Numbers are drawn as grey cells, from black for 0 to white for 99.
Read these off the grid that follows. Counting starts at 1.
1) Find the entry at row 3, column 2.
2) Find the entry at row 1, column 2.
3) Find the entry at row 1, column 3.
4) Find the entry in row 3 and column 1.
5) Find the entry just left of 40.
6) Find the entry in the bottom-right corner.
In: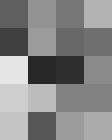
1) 15
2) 57
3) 46
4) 89
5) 60
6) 66
